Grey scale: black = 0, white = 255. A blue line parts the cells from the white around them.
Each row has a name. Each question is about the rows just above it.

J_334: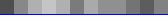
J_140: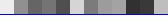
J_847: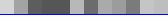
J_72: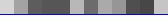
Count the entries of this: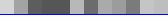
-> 12
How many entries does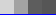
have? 4
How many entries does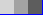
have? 3
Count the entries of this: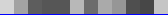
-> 12

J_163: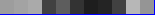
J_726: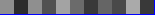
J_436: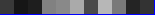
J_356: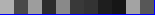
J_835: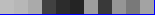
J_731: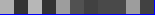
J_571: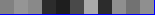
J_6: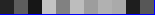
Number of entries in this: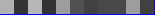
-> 11
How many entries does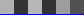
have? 6
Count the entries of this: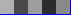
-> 5
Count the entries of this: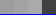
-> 4
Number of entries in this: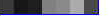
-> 7
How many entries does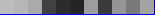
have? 11
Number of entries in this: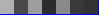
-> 7

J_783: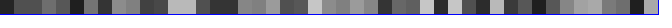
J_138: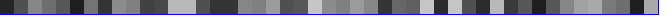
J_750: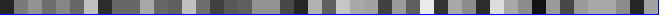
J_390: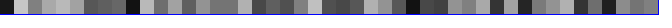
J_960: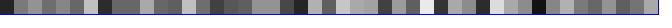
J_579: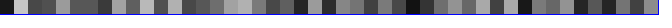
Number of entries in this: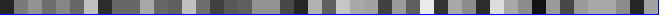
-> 47
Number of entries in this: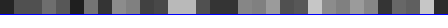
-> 32
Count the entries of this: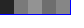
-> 5
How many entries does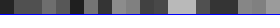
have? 20
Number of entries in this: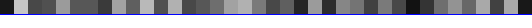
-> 38
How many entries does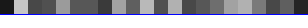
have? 22
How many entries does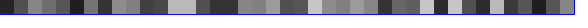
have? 41

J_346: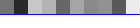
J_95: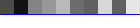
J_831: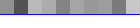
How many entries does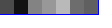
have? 7
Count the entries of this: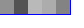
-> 5
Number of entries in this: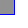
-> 1
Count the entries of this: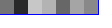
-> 7
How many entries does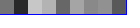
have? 9

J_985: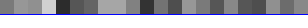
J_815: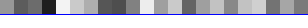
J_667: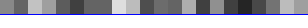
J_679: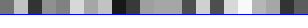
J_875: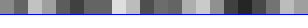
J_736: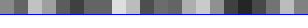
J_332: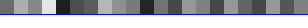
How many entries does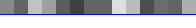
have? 14
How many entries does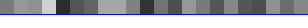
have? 22
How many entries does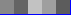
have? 5
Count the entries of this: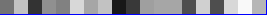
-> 19
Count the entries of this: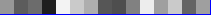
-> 15
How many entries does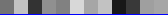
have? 12

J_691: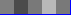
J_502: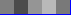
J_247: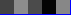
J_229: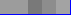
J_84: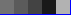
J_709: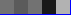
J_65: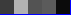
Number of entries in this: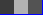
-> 3
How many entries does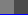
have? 2
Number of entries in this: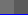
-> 2
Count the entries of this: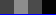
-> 4
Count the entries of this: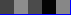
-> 5
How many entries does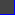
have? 1

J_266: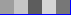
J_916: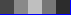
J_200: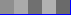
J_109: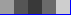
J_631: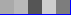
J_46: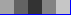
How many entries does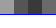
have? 4
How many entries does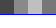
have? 4
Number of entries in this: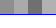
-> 4
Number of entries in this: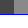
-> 2

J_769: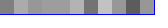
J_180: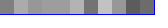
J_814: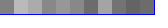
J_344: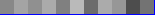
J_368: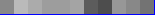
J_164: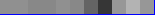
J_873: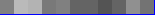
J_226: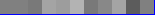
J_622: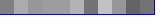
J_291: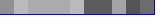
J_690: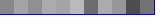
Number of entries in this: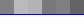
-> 6
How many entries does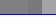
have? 4
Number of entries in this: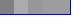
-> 5
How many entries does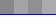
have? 4

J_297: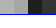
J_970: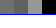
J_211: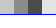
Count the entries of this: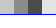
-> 4
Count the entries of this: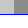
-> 2
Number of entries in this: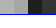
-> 4
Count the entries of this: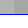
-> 2
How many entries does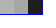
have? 3

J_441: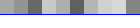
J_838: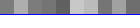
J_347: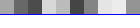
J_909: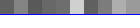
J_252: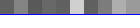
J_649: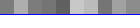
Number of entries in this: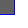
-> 1
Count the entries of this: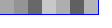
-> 7
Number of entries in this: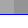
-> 2
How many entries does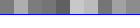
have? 10
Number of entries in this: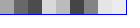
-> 9

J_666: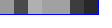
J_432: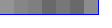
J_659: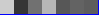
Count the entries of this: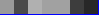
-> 7
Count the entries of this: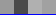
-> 4
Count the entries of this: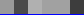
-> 6
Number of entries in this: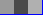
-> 3
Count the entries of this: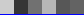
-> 6
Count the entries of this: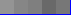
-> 5

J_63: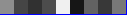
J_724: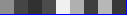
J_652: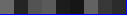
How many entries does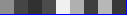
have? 9
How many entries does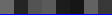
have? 8

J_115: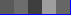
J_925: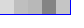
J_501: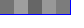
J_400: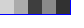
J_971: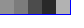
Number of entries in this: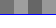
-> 4
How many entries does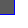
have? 1
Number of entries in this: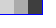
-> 3
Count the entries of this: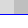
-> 2
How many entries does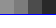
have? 4
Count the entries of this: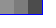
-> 3

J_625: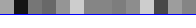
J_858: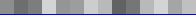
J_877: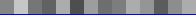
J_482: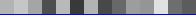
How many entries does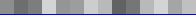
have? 14
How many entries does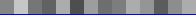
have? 14
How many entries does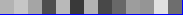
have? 13
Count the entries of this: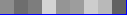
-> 9
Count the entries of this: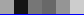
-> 6

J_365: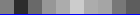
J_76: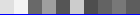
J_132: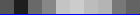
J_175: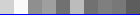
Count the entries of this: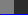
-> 2
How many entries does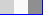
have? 3
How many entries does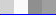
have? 4

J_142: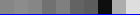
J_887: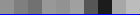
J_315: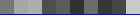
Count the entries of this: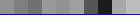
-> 10
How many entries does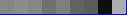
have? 9

